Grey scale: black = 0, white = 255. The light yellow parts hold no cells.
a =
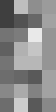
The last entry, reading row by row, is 136
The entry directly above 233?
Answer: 103
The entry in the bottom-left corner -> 109
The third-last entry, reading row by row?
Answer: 205
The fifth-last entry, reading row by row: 162
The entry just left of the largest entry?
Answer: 124
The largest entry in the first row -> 190
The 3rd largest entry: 197
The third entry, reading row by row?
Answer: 142
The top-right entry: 155

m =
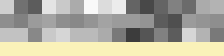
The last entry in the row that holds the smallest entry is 121
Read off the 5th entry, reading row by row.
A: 201
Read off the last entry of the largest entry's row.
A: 179
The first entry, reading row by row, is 207
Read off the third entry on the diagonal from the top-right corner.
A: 214
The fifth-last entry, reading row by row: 129
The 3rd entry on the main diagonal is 136
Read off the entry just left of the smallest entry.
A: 121
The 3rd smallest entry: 79
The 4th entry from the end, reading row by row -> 92
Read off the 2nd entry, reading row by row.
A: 113
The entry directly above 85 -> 148
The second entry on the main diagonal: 129

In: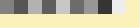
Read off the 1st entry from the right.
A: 237
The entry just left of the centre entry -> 94
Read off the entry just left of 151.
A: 108

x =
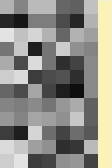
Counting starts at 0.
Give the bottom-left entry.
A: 205
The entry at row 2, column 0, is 227
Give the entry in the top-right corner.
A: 193
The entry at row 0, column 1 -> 132
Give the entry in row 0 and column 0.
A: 178
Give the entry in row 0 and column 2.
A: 186
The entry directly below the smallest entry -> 171
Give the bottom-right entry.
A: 67
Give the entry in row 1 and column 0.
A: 38
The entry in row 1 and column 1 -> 22
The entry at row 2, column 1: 193
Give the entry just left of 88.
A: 109
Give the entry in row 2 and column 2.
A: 213
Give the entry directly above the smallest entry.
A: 46
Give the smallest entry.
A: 14
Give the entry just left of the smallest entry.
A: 30

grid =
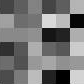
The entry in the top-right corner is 180
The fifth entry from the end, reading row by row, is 123
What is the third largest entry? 204
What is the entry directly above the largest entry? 69
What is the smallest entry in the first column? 48
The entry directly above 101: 21
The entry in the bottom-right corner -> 210
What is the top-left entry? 69
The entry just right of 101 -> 87
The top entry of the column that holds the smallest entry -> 94
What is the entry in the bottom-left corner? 75

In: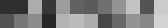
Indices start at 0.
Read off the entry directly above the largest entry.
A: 203
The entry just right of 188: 172
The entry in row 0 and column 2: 172
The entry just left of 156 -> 55
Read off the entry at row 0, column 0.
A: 47
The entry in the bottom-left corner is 83

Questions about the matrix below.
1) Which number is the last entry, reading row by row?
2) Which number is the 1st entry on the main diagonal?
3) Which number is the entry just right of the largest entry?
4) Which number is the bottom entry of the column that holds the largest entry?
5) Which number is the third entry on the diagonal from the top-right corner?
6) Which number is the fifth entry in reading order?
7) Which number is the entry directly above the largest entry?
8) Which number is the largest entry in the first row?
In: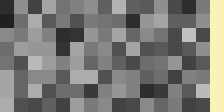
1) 73
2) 45
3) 73
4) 66
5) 73
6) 115
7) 96
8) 178

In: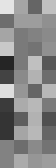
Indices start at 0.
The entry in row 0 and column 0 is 228
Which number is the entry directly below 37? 67
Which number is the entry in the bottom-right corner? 157
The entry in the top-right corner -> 192
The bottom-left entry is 130
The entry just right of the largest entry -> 165
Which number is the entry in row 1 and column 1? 157
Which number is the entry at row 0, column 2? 101
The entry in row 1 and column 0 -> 109
